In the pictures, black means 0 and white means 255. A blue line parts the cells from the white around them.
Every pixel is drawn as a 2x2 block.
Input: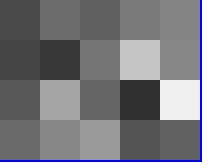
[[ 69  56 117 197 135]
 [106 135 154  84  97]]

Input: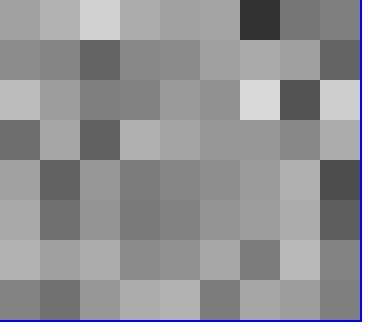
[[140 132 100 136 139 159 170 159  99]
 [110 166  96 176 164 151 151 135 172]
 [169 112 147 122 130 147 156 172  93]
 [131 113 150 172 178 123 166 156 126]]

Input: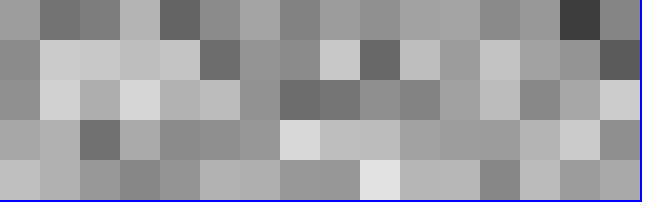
[[139 202 199 189 196 108 147 140 200 103 190 156 194 162 147  91]
 [167 176 114 171 139 143 150 216 189 188 162 157 155 180 202 143]]

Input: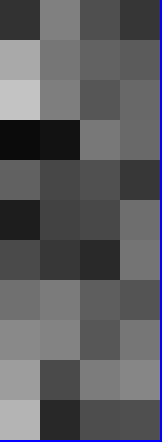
[[169 118  98  91]
 [ 11  18 120 105]
 [ 29  66  72 110]
 [112 123  94  84]
 [157  74 124 134]]

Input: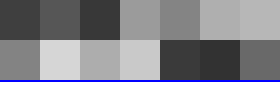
[[131 214 173 201  58  50 105]]

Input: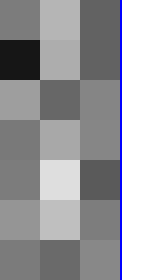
[[ 22 173  98]
 [121 168 134]
 [149 191 125]]
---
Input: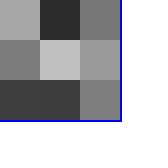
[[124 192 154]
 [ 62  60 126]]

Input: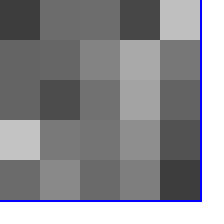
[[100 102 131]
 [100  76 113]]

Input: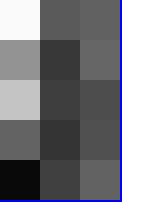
[[147  56 102]
 [196  62  77]]

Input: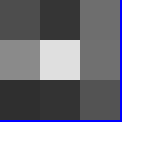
[[138 223 112]
 [ 47  51  83]]

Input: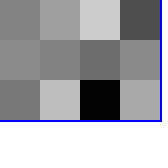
[[140 130 109]
 [120 190   3]]

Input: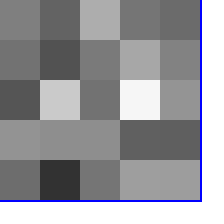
[[114  82 122]
 [ 85 202 114]]

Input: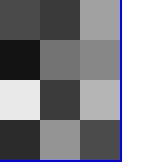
[[ 19 115 135]
 [233  59 181]]
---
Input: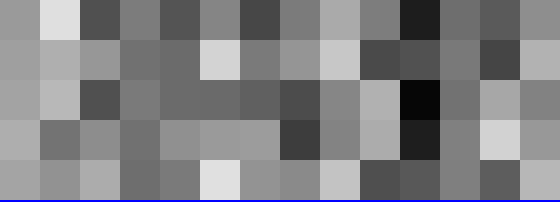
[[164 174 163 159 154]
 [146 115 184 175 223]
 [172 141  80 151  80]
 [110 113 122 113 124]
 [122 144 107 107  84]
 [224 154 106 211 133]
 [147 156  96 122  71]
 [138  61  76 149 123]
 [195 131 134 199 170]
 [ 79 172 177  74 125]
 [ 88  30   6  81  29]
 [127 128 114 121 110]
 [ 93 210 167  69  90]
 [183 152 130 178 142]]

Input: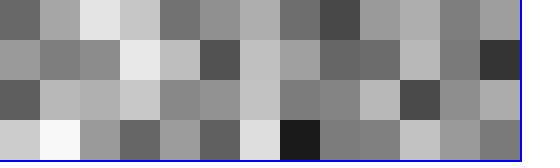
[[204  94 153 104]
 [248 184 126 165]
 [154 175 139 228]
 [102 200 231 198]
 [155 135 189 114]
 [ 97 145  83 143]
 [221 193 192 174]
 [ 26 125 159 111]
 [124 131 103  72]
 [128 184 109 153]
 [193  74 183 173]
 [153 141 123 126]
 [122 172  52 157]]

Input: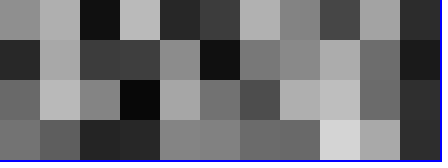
[[115 105  40 143]
 [ 94 185 168 175]
 [ 36 132  60  16]
 [ 39   8  62 186]
 [132 166 140  39]
 [129 114  16  60]
 [107  77 120 177]
 [105 175 137 131]
 [212 190 172  70]
 [169 107 109 163]
 [ 45  47  26  44]]

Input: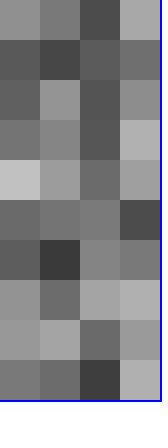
[[121 152 147  93 106 193 116  95  89 144]
 [108 164 108  58 116 156 133 148  71 121]
 [ 62 105 164 132 122 107  86  84  91  75]
 [176 154 175 121  76 159 177 140 110 168]]

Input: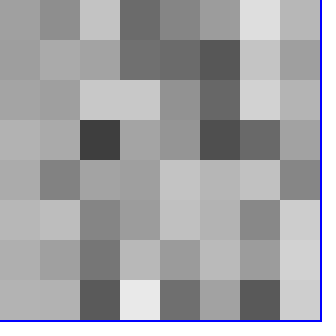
[[179 175 183 171 178 164 158 160]
 [178 160 189 130 170 159 170 142]
 [ 90 118 133 163  62 200 163 195]
 [233 184 156 159 164 200 112 107]
 [111 155 192 195 149 146 107 133]
 [162 186 179 182  79 103  87 156]
 [ 89 156 136 193 105 210 196 222]
 [206 210 205 134 162 180 159 183]]

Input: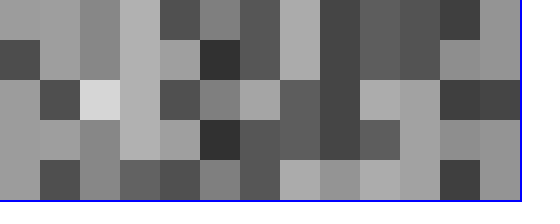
[[156 156 156  77 156]
 [ 79 158  79 158 158]
 [135 135 214 135 135]
 [ 98 177 177 177 177]
 [ 80 159  80 159  80]
 [127  49 127  49 127]
 [ 86  86 165  86  86]
 [171  93  93 171 171]
 [148  69  69  69  69]
 [172  93 172  93  93]
 [162 162 162  83  83]
 [ 63 142  63 142  63]
 [148 148  69 148 148]]

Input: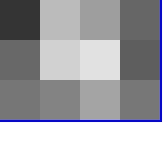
[[118 104  52]
 [131 209 187]
 [164 225 158]
 [119  94 102]]

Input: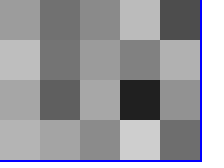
[[180 166 190 156]
 [164  95 116 113]
 [139 167 155 138]
 [206  32 129 187]
 [110 146 177  77]]

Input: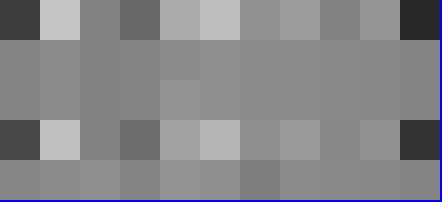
[[134  72 132 132  60]
 [139 191 139 139 198]
 [143 129 130 130 130]
 [132 109 131 131 104]
 [147 162 147 140 171]
 [143 181 143 143 189]
 [127 143 140 140 145]
 [139 154 139 139 156]
 [137 135 137 137 129]
 [135 144 135 135 148]
 [131  51 131 131  39]]
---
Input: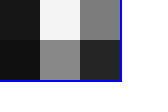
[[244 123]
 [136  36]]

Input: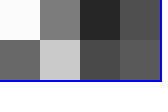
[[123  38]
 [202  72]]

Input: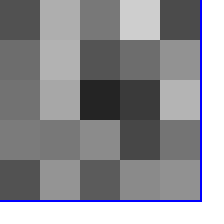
[[174 120]
 [178  84]]

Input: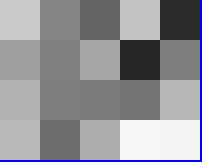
[[133  99]
 [127 166]]

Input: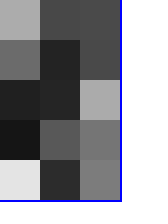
[[72 74]
 [35 73]]

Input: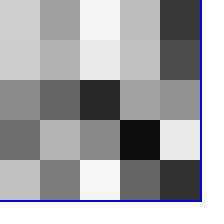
[[159 244]
 [178 233]]

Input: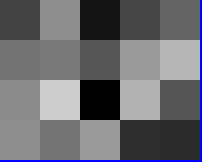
[[142  20]
 [120  86]]

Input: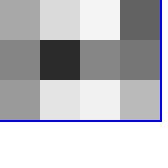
[[218 244]
 [ 43 134]]
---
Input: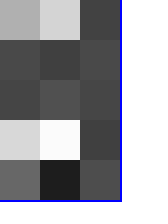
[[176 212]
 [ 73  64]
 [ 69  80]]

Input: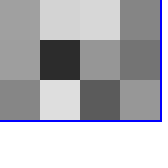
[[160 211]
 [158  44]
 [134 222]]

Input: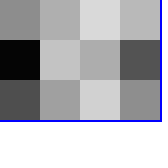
[[141 175]
 [  5 195]
 [ 78 160]]

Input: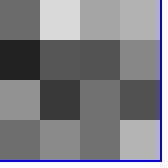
[[107 217]
 [ 33  86]
 [146  56]]

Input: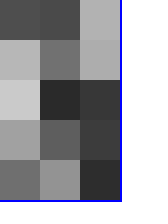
[[ 78  74]
 [183 113]
 [202  42]]

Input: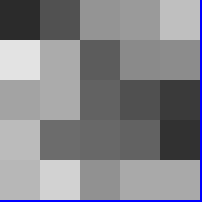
[[ 43  81]
 [227 171]
 [163 171]]

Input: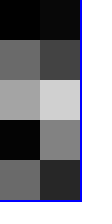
[[  1   8]
 [106  67]
 [164 208]]
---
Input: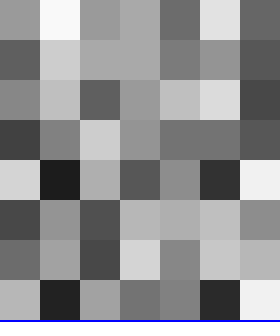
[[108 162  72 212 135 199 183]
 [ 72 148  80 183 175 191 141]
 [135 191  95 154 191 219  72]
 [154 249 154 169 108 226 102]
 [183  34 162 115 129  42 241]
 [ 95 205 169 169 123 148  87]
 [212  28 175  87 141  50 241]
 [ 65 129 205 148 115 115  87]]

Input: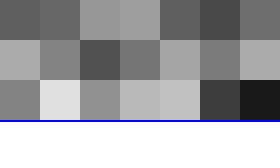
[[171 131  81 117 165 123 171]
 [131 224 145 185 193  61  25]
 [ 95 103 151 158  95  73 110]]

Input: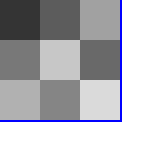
[[120 199 105]
 [ 52  92 161]
 [177 133 218]]

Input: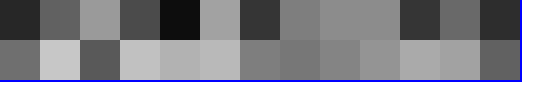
[[111 199  89 193 178 185 126 119 132 148 170 162  97]
 [ 39  97 154  75  13 162  53 126 140 140  53 105  45]]

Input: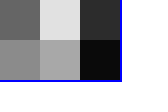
[[139 168  10]
 [101 225  44]]

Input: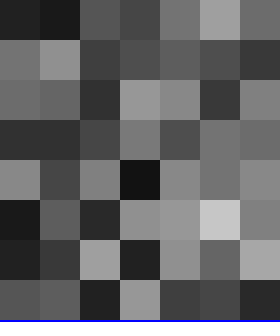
[[ 85  93  33 151  63  70  41]
 [ 25  93  41 144 151 198 128]
 [108 101  49 151 136  57 128]
 [115 144  63  78  93  78  57]
 [ 49  49  70 121  78 115 108]
 [ 33  25  85  70 115 159 108]
 [136  70 128  18 136 115 136]
 [ 33  57 159  33 144 101 167]]
